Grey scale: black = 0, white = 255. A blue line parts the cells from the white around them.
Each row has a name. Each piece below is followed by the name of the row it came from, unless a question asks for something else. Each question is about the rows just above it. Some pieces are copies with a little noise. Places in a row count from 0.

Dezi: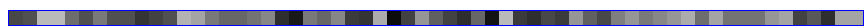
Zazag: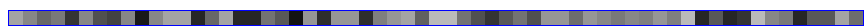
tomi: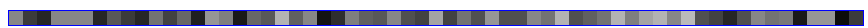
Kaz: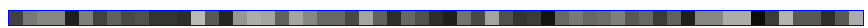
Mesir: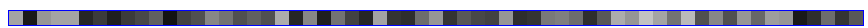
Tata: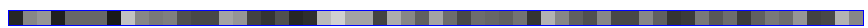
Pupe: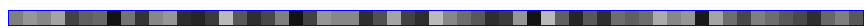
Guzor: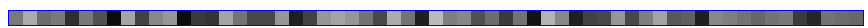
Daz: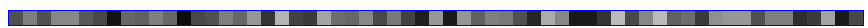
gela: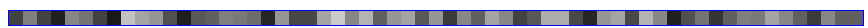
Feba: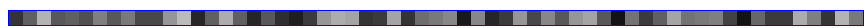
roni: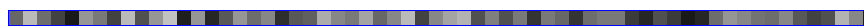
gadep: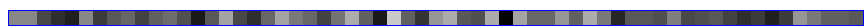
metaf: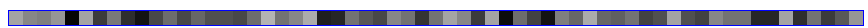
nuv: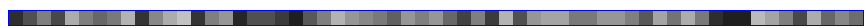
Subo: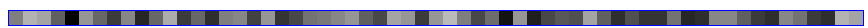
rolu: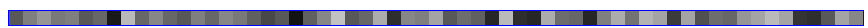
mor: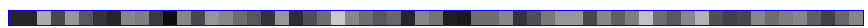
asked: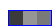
gadep
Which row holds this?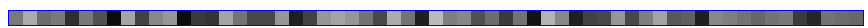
Guzor
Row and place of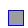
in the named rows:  Mesir, 54
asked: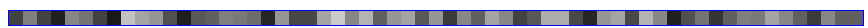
gela
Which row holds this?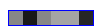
Zazag
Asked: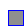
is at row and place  Daz, 50

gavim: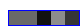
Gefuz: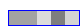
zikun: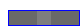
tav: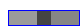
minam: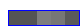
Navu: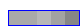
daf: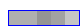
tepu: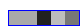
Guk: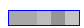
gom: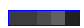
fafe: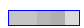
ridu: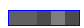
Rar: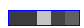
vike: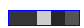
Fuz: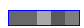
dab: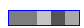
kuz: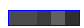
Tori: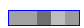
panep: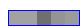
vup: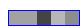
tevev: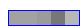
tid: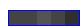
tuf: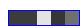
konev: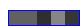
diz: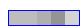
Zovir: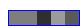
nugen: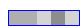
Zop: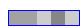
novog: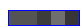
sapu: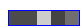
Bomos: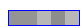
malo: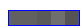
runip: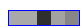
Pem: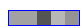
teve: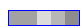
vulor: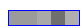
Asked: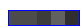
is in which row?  kuz
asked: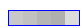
fafe

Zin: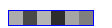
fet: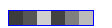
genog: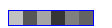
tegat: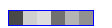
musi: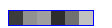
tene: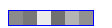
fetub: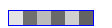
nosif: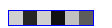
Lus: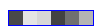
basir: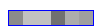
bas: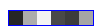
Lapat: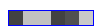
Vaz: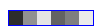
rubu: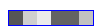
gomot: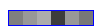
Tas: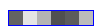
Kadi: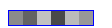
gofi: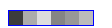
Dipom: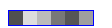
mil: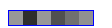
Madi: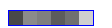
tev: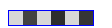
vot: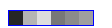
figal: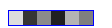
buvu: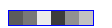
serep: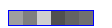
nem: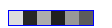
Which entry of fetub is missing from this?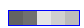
[105]
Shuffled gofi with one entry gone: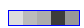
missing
[133]
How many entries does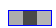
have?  3
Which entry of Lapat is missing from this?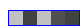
[201]
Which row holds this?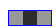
mil
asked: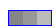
gofi

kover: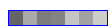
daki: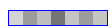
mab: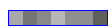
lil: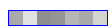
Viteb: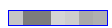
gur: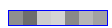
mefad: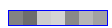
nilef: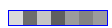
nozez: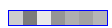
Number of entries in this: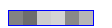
6
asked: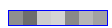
gur
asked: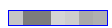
Viteb
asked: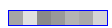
lil
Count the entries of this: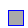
1
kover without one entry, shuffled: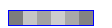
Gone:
[101]
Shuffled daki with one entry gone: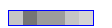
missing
[190]

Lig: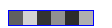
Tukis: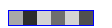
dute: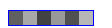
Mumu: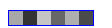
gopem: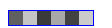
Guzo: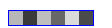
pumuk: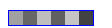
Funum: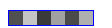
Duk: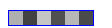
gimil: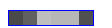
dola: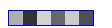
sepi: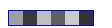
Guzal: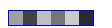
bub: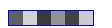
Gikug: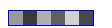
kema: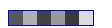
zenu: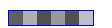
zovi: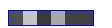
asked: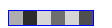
Tukis
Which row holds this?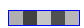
Duk
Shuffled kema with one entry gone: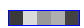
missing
[88]
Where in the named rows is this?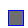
Tukis, 3
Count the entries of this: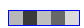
5

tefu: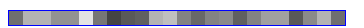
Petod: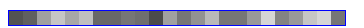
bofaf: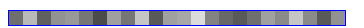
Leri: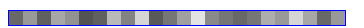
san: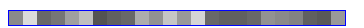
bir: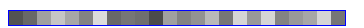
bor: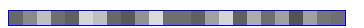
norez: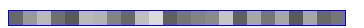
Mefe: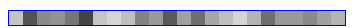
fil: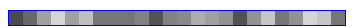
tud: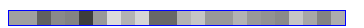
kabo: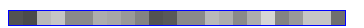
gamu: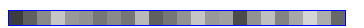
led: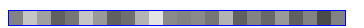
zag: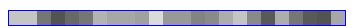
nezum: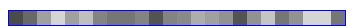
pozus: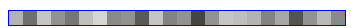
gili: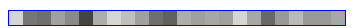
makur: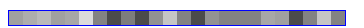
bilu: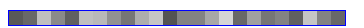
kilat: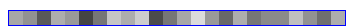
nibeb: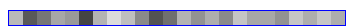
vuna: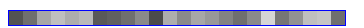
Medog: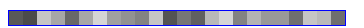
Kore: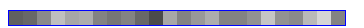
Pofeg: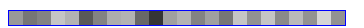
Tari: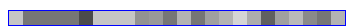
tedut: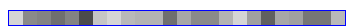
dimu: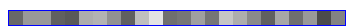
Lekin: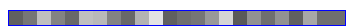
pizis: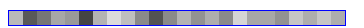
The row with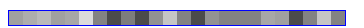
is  makur
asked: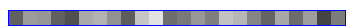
dimu
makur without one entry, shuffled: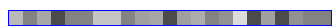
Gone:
[125]
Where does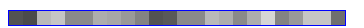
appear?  kabo
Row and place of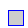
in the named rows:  kilat, 9

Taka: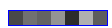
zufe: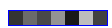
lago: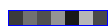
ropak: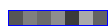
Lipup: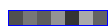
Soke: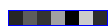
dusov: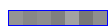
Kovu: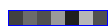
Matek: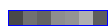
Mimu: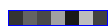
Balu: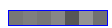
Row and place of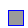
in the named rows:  Kovu, 3
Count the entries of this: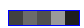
5
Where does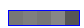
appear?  Balu

